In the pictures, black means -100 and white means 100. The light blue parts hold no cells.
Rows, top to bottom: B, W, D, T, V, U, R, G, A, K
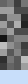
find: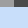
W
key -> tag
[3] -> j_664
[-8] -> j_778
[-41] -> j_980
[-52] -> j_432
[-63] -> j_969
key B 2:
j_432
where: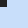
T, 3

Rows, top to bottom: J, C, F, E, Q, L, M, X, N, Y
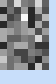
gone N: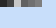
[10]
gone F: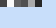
[44]
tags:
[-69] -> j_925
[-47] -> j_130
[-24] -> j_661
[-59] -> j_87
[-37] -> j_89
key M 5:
j_87

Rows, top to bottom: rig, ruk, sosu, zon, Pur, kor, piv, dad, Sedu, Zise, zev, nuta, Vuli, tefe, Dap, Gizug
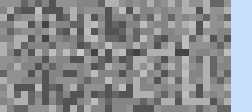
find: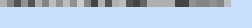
dad
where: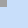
Sedu, 12
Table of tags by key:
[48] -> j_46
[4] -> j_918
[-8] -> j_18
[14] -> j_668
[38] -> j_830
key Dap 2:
j_830
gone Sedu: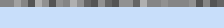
[48]
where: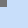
kor, 9

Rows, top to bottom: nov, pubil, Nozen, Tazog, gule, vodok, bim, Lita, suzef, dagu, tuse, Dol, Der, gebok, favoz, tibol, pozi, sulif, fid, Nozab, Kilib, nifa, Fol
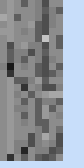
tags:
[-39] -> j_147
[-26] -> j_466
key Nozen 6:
j_147
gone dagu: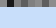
[-39]
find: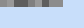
Dol
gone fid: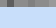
[-13]
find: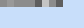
vodok

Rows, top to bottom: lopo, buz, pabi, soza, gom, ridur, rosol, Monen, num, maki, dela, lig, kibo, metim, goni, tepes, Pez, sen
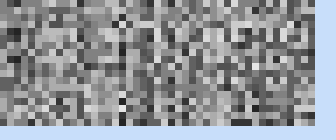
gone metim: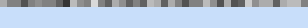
[-12]
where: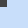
dela, 4
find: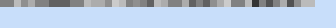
buz
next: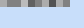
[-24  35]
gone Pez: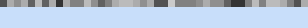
[23]
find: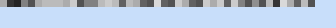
num

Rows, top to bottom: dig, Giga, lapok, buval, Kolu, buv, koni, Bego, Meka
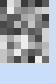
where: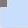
buval, 5
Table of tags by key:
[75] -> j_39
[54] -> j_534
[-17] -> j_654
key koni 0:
j_39
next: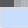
[  7 -53]

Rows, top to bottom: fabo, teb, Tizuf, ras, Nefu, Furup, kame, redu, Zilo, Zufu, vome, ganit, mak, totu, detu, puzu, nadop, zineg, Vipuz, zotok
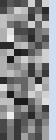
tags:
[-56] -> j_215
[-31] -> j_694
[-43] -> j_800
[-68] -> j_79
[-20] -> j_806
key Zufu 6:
j_800
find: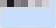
totu
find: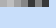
vome
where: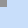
Zufu, 1
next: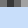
[-31  27]
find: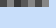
zineg
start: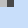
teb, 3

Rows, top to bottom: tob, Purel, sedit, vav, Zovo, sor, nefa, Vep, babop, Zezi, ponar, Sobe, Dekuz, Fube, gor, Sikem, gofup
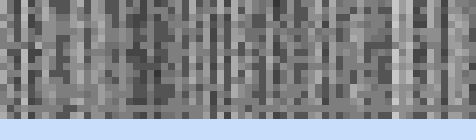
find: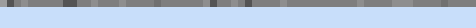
Sikem
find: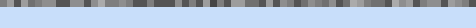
sor
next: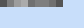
[ -1 -46]
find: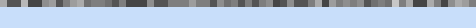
Vep
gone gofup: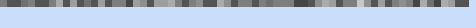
[-24]
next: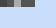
[-34  11]

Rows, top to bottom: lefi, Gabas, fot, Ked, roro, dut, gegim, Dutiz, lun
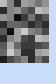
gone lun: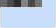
[-77]
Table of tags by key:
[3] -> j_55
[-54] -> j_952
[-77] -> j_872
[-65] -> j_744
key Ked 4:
j_744
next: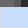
[-42 -65]
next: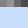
[47 36]
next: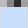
[15 -9]

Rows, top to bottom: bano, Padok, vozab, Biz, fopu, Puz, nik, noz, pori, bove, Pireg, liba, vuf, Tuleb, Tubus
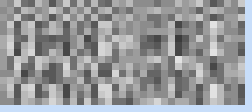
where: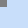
Tubus, 32
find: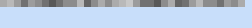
liba

